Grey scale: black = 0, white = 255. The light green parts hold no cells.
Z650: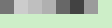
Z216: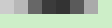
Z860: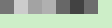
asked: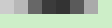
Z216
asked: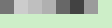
Z650
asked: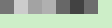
Z860

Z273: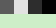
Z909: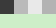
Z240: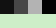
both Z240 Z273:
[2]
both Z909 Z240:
[179]
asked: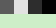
Z273

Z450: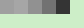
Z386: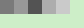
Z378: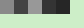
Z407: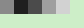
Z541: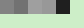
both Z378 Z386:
[152]
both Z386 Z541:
[152]

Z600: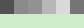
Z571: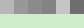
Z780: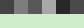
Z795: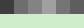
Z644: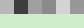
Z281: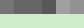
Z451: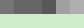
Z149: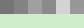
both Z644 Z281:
[160]
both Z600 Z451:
[117]
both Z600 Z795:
[117]
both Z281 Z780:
[88]
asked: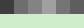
Z795

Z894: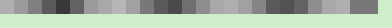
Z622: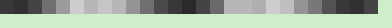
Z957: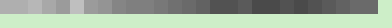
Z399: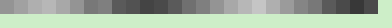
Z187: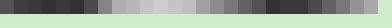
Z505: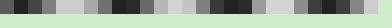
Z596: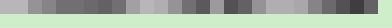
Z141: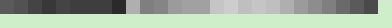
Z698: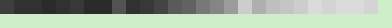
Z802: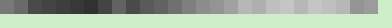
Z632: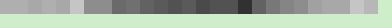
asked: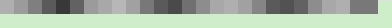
Z894
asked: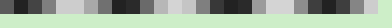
Z505
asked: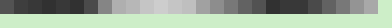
Z187

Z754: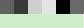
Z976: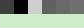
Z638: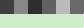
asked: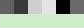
Z754
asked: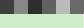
Z638

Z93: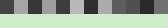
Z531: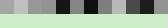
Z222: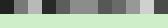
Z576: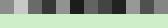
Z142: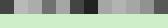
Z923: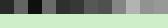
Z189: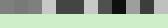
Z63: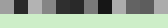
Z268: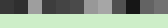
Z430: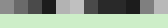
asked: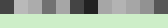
Z142
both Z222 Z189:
[121]
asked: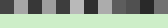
Z93
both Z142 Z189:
[68]
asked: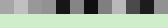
Z531
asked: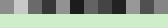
Z576

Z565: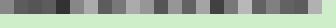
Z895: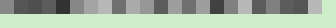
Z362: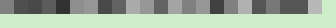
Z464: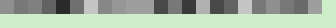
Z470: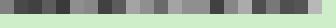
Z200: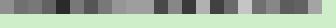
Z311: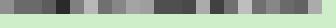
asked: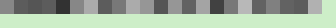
Z565
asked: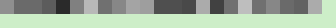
Z311
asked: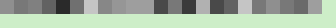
Z464
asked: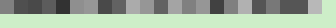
Z362

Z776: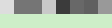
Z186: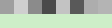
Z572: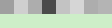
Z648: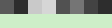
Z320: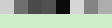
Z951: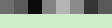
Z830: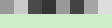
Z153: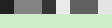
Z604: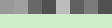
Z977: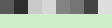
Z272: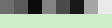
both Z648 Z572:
[214]
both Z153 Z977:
[131]
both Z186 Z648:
[89]

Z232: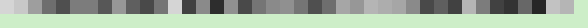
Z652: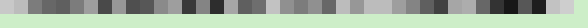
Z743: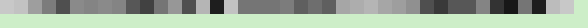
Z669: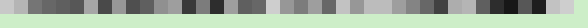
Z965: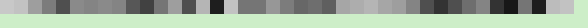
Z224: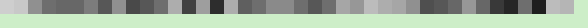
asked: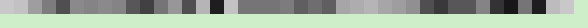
Z743
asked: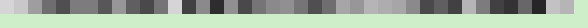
Z232

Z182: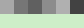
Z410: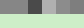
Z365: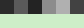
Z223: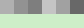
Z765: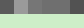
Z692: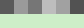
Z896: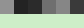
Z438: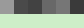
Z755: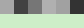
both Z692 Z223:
[161]
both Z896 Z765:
[111]
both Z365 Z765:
[90]
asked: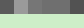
Z765

